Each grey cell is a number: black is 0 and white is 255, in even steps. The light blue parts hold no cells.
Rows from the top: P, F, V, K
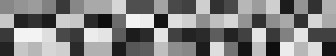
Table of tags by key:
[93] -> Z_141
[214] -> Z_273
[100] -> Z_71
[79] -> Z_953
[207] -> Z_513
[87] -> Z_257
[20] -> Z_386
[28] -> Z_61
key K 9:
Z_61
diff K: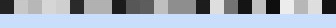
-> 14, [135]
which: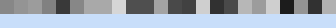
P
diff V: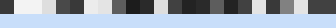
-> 12, [228]

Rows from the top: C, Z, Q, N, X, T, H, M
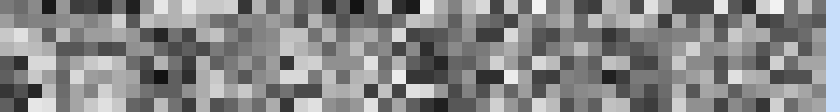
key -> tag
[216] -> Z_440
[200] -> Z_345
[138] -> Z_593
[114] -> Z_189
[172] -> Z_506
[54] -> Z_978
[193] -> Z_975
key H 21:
Z_189
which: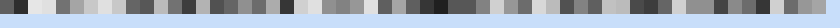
M
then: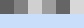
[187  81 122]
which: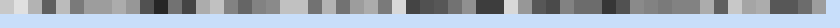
Q

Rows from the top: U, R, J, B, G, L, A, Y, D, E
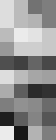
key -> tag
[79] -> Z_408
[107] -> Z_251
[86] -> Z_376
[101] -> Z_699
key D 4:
Z_376
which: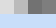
U
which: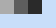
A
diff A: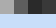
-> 4, [49]
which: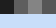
D
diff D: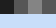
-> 2, [94]

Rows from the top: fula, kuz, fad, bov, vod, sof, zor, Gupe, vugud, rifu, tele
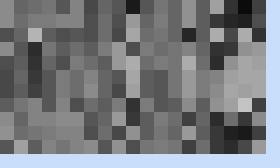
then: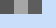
[ 86 117 153]
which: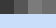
sof
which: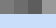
vod
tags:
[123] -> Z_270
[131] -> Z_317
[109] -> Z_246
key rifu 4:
Z_270
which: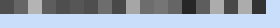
fad
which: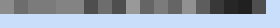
kuz
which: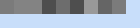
kuz

